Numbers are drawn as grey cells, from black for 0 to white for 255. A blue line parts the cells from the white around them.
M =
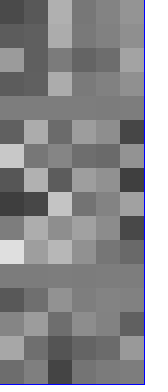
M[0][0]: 74
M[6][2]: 133
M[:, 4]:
[131, 129, 109, 129, 124, 142, 106, 145, 131, 140, 118, 125, 131, 130, 107, 123]
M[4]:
[125, 125, 125, 125, 124, 125]
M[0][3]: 119
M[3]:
[92, 96, 172, 122, 129, 144]
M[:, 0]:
[74, 92, 155, 92, 125, 96, 200, 86, 62, 125, 223, 124, 88, 133, 167, 109]
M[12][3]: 126
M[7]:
[86, 177, 92, 158, 145, 63]
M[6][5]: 147
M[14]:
[167, 111, 84, 100, 107, 153]
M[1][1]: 95
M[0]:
[74, 88, 176, 119, 131, 148]
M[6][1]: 119
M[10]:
[223, 158, 183, 145, 118, 105]
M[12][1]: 111
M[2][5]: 163
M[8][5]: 161
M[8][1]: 71
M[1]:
[92, 95, 172, 121, 129, 143]
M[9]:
[125, 173, 142, 161, 140, 72]
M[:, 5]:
[148, 143, 163, 144, 125, 70, 147, 63, 161, 72, 105, 125, 129, 96, 153, 125]

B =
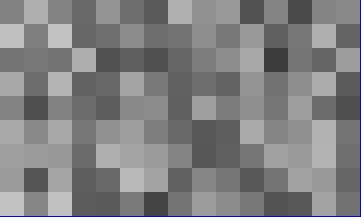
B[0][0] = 130
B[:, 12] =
[74, 119, 117, 142, 158, 144, 154, 162, 88]
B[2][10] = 168
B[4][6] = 140
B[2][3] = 174
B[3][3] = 98
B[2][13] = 101
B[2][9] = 141
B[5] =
[169, 137, 168, 119, 145, 158, 126, 105, 88, 94, 170, 133, 144, 178, 116]
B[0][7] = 176
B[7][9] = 118
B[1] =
[192, 127, 194, 103, 111, 140, 110, 115, 142, 120, 153, 96, 119, 175, 100]
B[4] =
[131, 79, 130, 108, 93, 137, 140, 96, 159, 124, 143, 118, 158, 108, 79]
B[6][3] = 107
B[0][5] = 110
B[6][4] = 175
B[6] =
[159, 155, 152, 107, 175, 164, 155, 132, 87, 96, 118, 161, 154, 179, 111]
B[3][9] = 99
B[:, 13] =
[132, 175, 101, 172, 108, 178, 179, 153, 163]
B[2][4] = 81
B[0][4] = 148
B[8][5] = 122
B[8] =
[194, 134, 193, 92, 90, 122, 68, 116, 156, 140, 120, 83, 88, 163, 114]
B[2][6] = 80
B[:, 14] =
[137, 100, 157, 91, 79, 116, 111, 102, 114]
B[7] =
[155, 85, 165, 94, 105, 185, 163, 97, 134, 118, 88, 116, 162, 153, 102]
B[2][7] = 102

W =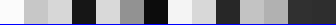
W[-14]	251
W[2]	215
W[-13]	199
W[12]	48

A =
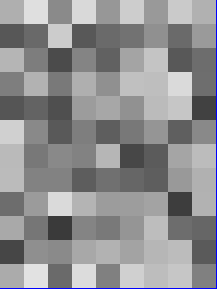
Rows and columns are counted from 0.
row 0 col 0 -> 175
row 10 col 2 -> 138
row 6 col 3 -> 130
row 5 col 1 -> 137
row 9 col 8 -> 102
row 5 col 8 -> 137
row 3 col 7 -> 218
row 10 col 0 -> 70
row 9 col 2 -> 58
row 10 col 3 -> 168
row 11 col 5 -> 208
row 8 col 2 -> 218
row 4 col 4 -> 167
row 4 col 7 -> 198
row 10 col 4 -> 178
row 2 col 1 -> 125
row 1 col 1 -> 105
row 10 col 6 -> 182
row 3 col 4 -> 144
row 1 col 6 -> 144
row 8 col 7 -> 61
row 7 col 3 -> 93
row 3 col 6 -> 190
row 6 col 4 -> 182
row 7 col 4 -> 112
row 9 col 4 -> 121
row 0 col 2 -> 138
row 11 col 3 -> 220
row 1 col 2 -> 204
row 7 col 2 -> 130
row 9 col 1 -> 118
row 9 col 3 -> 132
